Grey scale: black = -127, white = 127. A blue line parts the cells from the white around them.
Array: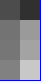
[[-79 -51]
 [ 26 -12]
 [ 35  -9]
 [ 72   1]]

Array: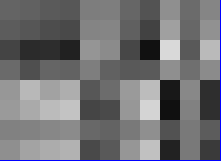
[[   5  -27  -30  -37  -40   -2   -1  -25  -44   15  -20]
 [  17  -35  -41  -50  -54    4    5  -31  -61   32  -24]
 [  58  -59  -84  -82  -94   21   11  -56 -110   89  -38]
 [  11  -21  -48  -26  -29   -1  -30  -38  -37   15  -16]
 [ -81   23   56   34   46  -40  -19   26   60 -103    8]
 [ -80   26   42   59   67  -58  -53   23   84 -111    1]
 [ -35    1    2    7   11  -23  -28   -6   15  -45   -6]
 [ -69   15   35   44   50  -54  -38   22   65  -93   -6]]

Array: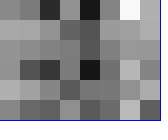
[[  48    9   -5  -84   17 -104    3  120]
 [  45   40   38   19  -28  -43   27   32]
 [  23   19   12    2   -3  -41    0   24]
 [   4   18  -44  -72   -4 -105  -14   54]
 [  44   48   34    6  -37  -10   -7   17]
 [ -32    7  -22  -31   15  -37  -20   57]]

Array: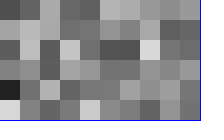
[[ 25 -47 -28  42 -23 -31  52  44  24  13]
 [-25  36  57  41 -16 -11  19   2  40 -32]
 [-19 -34  61 -36  68 -16 -43 -45  88 -10]
 [ 24   1  14 -34  36  22 -12 -12  20   7]
 [ -9 -93 -14  51 -27  -7  -6  33  15  29]
 [-13  87   2 -26  -5  74   9  -3 -28  19]]

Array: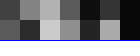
[[-120  -62    3   50  -37 -113  -75]
 [-119  -36  -84   75   15  -91   43]]

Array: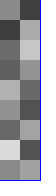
[[-63  10]
 [ 42 -66]
 [ 70 -20]
 [ 19 -31]
 [-22  49]
 [-45  17]
 [ 35 -23]
 [-44  90]
 [ 33   9]]
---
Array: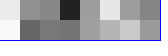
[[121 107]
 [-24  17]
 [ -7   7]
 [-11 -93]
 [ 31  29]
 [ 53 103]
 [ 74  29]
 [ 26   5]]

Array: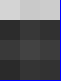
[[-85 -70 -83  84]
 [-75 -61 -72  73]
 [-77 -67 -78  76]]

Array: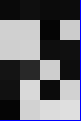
[[-122 -110 -107   79   80 -118]
 [  82   89  -87   81   80 -112]
 [  92 -116   78 -113 -122 -116]
 [  95   82 -114 -111   76 -115]]

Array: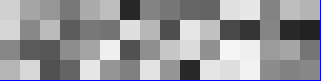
[[ 53   6  86  80]
 [ 87 -37   8  37]
 [-46 -40  59  22]
 [-27  13 -35  -7]
 [102  36  -7  43]
 [ 21 111 -12  61]
 [  0 -46  95 -88]
 [ 99  15  55   3]
 [ 21  70 -49  -8]
 [-86  91 102 -25]
 [101  17  65 -27]
 [ 94 117 -55  96]
 [114 111 -74 103]
 [ 12  27   5   3]
 [  2  38 -86  62]
 [  7 -10 -93  52]]

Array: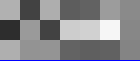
[[ 47 -82  49]
 [ 19  26 -61]
 [ 20 -61  46]
 [-28  77 -34]
 [-32  81 -29]
 [-30 118  28]
 [  4   7  10]]

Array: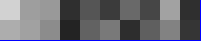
[[ 45  82]
 [ 33  30]
 [ 12  25]
 [-92 -80]
 [-29 -42]
 [ -6 -68]
 [-82 -22]
 [-32 -57]
 [  2  34]
 [-74 -80]]

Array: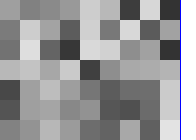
[[  2 -43 -55  56 -13  -4  31]
 [ 19  31  32  67  94  77   1]
 [ 55  37  61  39 -27  35  10]
 [ 27   8  30  74 -72 -35  25]
 [-18  18  -9 -63  89  80  77]
 [-28 -41 -35  14  81  -7  56]
 [ 40 -47 -18  41  14  88 -66]
 [-31 -20 -17  44  33 -36  87]
 [ 99  77  75  52 -76  34 -76]]

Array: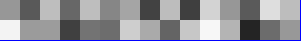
[[115  23]
 [ 27 -38]
 [ 28  62]
 [-63 -24]
 [-12  62]
 [-18   6]
 [ 78  37]
 [ 42 -61]
 [-27  61]
 [ 71 -64]
 [119  83]
 [ 52  23]
 [-91 -37]
 [-19  94]
 [ 24  61]]
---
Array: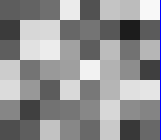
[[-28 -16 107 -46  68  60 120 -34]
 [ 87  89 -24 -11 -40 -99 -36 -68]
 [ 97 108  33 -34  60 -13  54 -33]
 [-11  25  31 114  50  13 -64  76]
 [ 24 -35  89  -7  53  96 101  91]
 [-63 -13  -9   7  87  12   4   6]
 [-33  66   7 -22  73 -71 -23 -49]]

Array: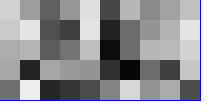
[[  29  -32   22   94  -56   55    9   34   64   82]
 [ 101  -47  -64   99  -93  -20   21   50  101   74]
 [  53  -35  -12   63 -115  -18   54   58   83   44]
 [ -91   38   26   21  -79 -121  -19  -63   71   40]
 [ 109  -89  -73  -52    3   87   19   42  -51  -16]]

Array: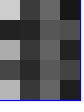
[[ -68  -24 -104   77]
 [ -90  -42  -48  -93]
 [ -72  -28  -93   44]
 [ -86  -38  -60  -58]
 [ -71  -27  -97   54]]

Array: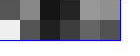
[[   8 -106  -92   24   16  -41]
 [ -43  -95  -66  -27  -45  111]]

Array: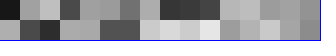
[[  33   63  -53   32   27  -14   45  -73  -69  -59   55   61   28   34
    19 -104]
 [ -53  -82   43   41  -45  -45   75   89   76  102   29   51   73   37
    12   47]]

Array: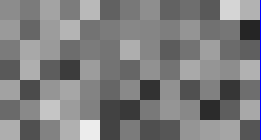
[[ -4  35  -3  57 -30  -7  14 -29 -17 -38  85  50  12]
 [-25  28  52 -12  -4   7   5  -1  20 -14  -9 -90  26]
 [ 40  26 -18  -4 -11  46   6 -35 -12  31 -20 -32  -4]
 [ 47 -34 -67  28 -12 -25  17 -12  41  21  13  49 -38]
 [-52  21  38   3 -25   9 -77  17 -47   1 -73 -17  34]
 [  9  69  28   1 -61 -70  -6  21   8 -84 -33  40 -21]
 [-47   2  48 108 -60  -4 -48 -41  21  31  37 -42  46]]

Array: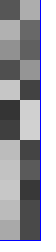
[[ 45 -41]
 [-23  49]
 [-31  17]
 [ 21 -48]
 [-61  70]
 [ 80 -75]
 [ 81 -64]
 [-59  60]
 [-37  66]
 [-71  71]
 [-54  59]
 [-54  41]]
